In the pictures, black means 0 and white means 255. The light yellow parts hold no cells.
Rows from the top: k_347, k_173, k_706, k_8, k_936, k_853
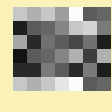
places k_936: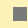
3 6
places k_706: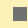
3 6
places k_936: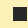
1 2 5

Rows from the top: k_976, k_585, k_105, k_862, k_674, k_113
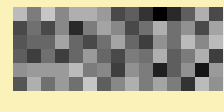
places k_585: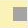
7 15
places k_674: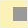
2 3 4 15
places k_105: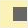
2 3 5 9
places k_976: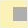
5 6 14
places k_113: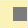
10 12

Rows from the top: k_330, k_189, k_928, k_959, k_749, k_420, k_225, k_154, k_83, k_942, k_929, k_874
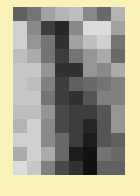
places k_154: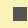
7
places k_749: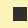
4 5
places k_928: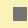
3 8
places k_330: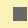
7
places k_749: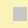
1 2

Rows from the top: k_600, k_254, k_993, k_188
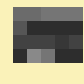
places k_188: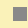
2
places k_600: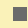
1 2
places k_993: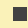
1 2 3 5
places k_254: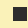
2 3 4 5
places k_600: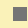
3 4 5
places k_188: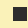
1 4 5
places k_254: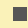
1

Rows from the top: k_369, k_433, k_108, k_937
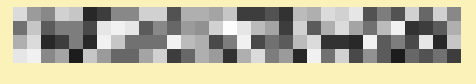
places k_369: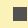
12 19 26 28
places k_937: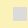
18
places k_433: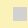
15 21
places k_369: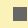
30
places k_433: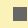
12
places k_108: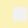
7 12 17 26
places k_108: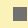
9 10 11 19

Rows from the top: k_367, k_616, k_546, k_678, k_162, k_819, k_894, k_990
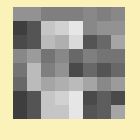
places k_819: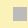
2 5
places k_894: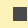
6 8
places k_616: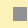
7 8
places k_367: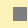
3 4 5 7

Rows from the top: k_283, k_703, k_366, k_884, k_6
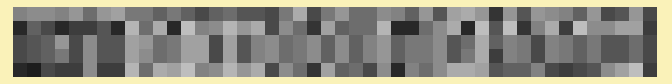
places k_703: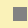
14 38
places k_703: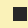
1 4 8 12 28 29 33
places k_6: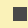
3 19 26 39 41
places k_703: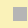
9 16 27
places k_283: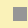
5 7 24 30 34 36 38 42 45

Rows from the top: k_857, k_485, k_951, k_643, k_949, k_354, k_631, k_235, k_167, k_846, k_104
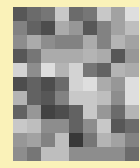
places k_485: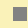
1 7
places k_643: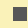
1 8
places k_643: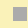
3 4 5 7
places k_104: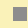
1 5 6 7 8
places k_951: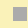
2 6
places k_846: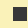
5
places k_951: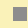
1 3

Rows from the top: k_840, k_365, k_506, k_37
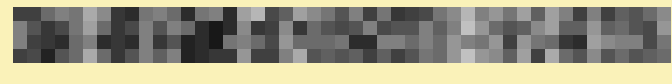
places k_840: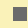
3 12 46
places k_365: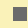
7 13 22 35 44
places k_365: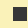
3 8 18 21
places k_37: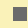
5 7 31 40 44 47
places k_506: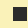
4 7 9 14 25 26 41
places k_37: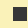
8 15 16
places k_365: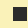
14 16

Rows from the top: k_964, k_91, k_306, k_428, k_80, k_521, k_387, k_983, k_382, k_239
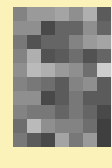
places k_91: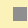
1 2 6
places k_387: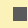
4 6 7

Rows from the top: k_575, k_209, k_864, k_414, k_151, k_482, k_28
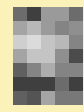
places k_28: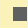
1
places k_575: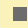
1 5
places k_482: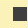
1 2 3 5
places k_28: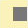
4 5
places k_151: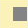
2 4 5
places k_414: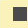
5

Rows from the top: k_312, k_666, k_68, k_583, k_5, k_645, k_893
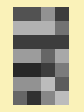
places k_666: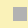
1 2 3
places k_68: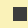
1 2 3 4

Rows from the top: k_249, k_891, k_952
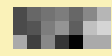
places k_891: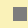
3
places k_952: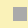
1 6 7

